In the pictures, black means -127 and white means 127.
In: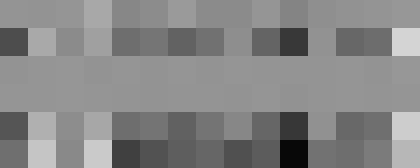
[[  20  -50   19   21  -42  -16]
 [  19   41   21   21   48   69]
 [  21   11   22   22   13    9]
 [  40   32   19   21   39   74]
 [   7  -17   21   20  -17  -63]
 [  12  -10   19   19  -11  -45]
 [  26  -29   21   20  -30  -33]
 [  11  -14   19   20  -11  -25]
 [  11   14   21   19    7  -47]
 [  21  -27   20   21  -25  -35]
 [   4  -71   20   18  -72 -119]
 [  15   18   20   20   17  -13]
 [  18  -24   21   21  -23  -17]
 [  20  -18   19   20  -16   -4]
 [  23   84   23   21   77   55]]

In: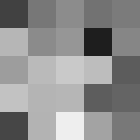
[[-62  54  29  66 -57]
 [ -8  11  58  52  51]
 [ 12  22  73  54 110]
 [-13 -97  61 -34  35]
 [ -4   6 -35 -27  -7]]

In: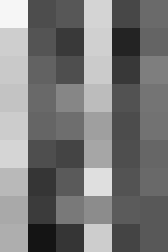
[[ 118   78   73   67   76   85   57   41   46]
 [ -50  -43  -29  -22  -26  -49  -74  -68 -107]
 [ -40  -70  -49    6  -17  -59  -37   -6  -74]
 [  84   80   75   60   31   38   95   12   77]
 [ -56  -92  -71  -45  -51  -49  -44  -36  -59]
 [ -21  -27   -1  -11  -13  -25  -22  -39  -39]]

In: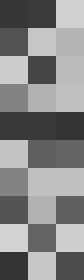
[[-72 -45  76   3 -71  67   3 -43  82 -76]
 [-68  70 -58  49 -70 -31  65  49 -27  71]
 [ 80  52  60  65 -76 -27  64 -31  79 -51]]

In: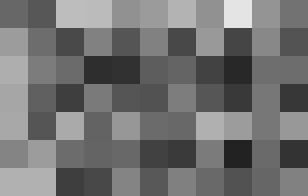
[[-24  28  46  38  40   4  49]
 [-40 -18  -3 -31 -42  28  49]
 [ 61 -54 -20 -65  42 -19 -65]
 [ 59   1 -81  -5 -28 -27 -55]
 [ 17 -42 -78 -42  23 -23   4]
 [ 27   1 -34 -45 -20 -62 -39]
 [ 51 -55 -27  -2 -23 -69   0]
 [ 17  25 -61 -41  48  -4 -22]
 [100 -58 -87 -70  28 -93 -45]
 [ 20   8 -17  -8  -8 -21 -25]
 [-13 -44 -18 -72  24 -76   1]]

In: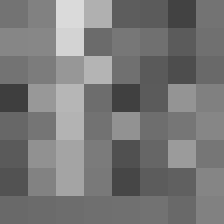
[[-12   6 -12 -65 -24 -37 -45 -22]
 [  1   7  -3  24 -10  17   2 -20]
 [ 90  83  23  54  51  36  36 -18]
 [ 48 -20  52 -18 -13  -4  -6 -16]
 [-34  -8 -15 -63  18 -47 -57 -15]
 [-36 -15 -37 -36 -17 -25 -35 -13]
 [-61 -36 -50  20  -9  27 -31 -22]
 [-12 -15 -22   0   6  -9   5   1]]

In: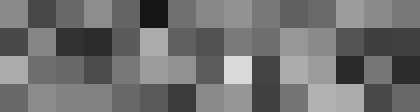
[[  10  -54   43  -22]
 [ -55    6  -17   11]
 [ -22  -77  -22    2]
 [  13  -83  -51    2]
 [ -27  -36   -7  -23]
 [-105   43   27  -37]
 [ -15  -31   17  -67]
 [   7  -45  -35   10]
 [  18   -4   89   22]
 [  -7  -16  -59  -62]
 [ -31   23   44  -10]
 [ -21   10   27   49]
 [  28  -43  -84   43]
 [  10  -64   -8  -55]
 [  -6  -63  -83  -22]]

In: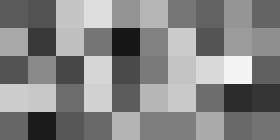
[[ -37   40  -44   76  -25]
 [ -45  -70   10   72  -99]
 [  69   63  -56  -19  -40]
 [  95  -10   86   81  -22]
 [  19 -104  -53  -35   52]
 [  54    2   -5   54   -1]
 [  -9   75   68   73   -1]
 [ -29  -43   89  -18   43]
 [  21   27  116  -84  -21]
 [ -27   14  -31  -74  -12]]
